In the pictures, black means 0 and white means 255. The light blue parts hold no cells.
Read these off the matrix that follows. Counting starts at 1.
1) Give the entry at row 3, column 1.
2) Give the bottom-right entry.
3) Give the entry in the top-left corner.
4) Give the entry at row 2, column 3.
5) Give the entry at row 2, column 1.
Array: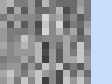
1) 123
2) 137
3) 167
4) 167
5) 167

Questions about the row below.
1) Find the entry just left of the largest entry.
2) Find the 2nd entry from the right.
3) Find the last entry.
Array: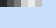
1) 208
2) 236
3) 193

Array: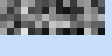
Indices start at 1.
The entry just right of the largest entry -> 47
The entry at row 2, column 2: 59
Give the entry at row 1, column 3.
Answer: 73
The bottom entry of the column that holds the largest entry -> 226
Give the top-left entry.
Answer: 154
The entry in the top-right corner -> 98
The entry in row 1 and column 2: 114
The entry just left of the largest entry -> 114
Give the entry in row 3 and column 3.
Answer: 73
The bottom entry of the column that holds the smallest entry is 6
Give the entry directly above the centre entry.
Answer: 141
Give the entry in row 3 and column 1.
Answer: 85
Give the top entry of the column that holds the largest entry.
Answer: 167
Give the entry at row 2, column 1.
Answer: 141
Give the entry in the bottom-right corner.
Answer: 19
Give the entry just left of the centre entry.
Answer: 180
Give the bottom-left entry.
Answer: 167
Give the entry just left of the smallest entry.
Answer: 59

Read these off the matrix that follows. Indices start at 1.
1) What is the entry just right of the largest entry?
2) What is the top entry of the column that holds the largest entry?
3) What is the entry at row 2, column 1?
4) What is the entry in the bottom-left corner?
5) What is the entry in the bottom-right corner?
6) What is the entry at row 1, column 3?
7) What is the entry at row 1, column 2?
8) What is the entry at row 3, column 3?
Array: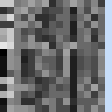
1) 216
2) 201
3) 47
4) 31
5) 105
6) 121
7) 201
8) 121

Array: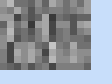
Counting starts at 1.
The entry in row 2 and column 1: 141
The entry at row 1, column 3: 113
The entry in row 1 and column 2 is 184
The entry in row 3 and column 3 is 70
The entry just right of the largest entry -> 126
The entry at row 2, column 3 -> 168
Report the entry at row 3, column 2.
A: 156
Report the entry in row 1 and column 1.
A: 156
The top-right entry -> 156
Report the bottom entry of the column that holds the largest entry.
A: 70
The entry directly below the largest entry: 168
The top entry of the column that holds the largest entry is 168
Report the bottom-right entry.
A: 100
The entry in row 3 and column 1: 156
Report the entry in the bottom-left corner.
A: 113
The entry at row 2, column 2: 126
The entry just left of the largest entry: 100

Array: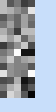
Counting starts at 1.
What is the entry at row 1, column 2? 88
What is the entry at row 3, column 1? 88
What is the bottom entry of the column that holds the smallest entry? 5
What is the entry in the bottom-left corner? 76
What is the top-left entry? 187
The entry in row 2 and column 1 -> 187

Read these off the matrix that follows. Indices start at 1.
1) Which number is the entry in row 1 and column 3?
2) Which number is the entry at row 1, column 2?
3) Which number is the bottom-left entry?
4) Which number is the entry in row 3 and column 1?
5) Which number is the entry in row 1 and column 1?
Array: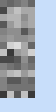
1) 115
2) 102
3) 57
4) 168
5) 115

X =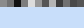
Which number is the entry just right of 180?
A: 61
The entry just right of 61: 113
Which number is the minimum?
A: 18

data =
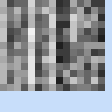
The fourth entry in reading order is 102
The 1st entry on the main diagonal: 182
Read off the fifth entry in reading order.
212
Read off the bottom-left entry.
139
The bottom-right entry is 74
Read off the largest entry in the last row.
182
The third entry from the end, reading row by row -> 126
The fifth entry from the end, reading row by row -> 114
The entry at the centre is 212
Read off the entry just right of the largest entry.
114
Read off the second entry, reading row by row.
74
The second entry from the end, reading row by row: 102
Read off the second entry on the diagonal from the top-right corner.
139
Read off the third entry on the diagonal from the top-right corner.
139
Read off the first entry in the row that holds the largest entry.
196
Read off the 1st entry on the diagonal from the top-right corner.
60
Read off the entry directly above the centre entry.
182
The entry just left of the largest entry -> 126
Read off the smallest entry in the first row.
47
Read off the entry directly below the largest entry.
228
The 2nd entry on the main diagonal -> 126
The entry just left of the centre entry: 139
